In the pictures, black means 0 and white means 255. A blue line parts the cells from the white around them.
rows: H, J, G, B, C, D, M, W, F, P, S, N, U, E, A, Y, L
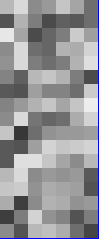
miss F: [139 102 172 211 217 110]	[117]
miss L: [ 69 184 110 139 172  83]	[191]
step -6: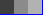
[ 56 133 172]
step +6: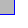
[190]
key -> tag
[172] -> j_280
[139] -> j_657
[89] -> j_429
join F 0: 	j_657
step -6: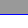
[147 147]

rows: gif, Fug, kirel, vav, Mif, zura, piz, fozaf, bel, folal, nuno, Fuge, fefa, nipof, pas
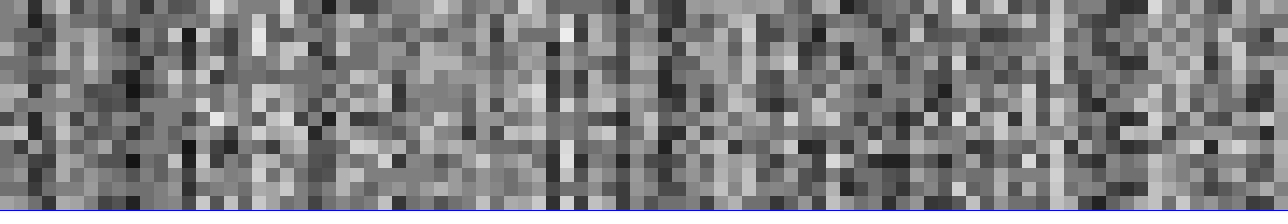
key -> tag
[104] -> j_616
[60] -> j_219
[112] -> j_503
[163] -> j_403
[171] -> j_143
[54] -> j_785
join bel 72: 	j_785
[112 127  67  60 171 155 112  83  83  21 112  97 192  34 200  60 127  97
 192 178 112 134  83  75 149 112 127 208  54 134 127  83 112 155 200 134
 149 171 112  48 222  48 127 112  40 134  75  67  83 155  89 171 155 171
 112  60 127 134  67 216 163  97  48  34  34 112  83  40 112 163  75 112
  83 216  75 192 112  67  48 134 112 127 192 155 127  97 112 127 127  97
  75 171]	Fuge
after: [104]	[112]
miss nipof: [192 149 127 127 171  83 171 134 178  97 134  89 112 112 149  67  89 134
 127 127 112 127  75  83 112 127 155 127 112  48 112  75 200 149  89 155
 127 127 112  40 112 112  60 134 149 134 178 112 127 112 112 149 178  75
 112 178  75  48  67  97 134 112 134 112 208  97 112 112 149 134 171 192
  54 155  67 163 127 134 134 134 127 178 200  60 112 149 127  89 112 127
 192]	[141]
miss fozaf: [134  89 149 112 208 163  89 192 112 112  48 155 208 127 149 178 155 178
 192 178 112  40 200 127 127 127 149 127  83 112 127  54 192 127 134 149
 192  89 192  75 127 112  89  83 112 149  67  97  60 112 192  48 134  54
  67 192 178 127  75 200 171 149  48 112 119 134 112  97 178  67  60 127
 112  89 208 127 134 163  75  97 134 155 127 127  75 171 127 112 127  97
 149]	[186]
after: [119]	[89]

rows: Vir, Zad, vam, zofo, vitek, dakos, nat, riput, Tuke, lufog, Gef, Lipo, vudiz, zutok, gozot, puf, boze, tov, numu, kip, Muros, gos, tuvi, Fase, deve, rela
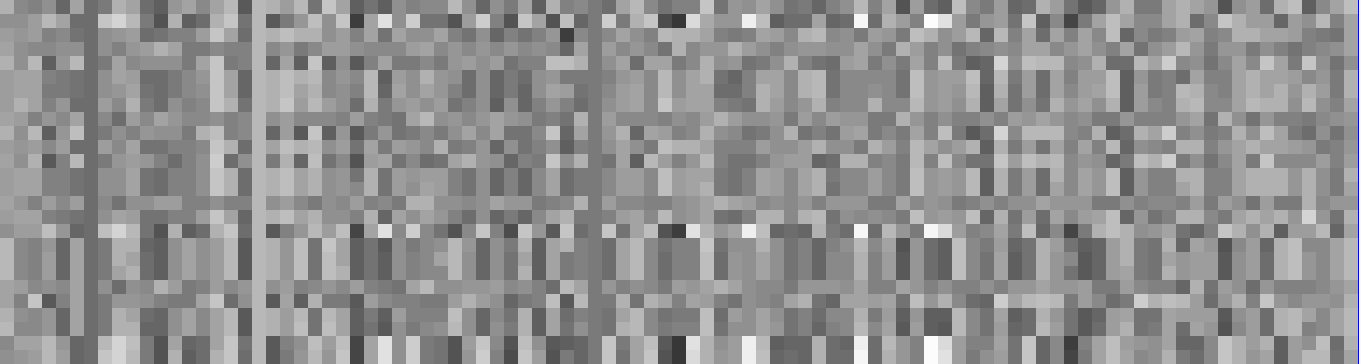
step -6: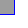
[151]
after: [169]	[150]

